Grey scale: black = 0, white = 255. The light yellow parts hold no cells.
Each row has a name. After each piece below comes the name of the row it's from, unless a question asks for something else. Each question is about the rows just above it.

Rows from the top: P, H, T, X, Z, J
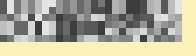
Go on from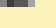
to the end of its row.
[133 216 204 104 119  76 119  76  89  89 216 228 178 164]
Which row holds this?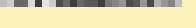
X

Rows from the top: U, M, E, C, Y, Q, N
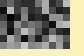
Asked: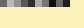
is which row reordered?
Q
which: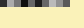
Q
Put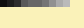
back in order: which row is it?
Q
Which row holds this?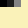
E
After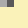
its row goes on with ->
[158  60]
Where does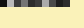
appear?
M

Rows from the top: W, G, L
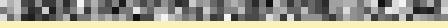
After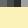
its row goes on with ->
[160 176 176 119 176 218  18  74 218 243 145  74 119 176  74 188]
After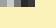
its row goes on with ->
[203  30 119  74 132 203  58 160  89  89  18 119 119 231 145 104 176 176
 104 203  89 119  74 203 132  89 132 132 188  89  74 132 104 160 176 104
 104 188 104  74  58 160 132 218 145 132  89 176 104 231 218 176 176  30
  43  30  89 218]
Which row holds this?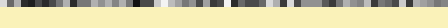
L
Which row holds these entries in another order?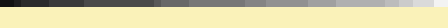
W
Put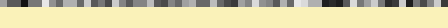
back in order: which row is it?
G
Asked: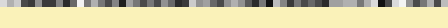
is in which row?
W

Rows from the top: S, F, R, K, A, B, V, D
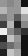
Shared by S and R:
[150]
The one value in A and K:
[136]
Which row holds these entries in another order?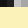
D
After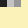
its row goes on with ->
[18]
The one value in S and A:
[136]

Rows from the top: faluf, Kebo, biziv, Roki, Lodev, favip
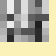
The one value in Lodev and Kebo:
[125]
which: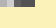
biziv
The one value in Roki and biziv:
[206]
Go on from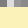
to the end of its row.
[206]

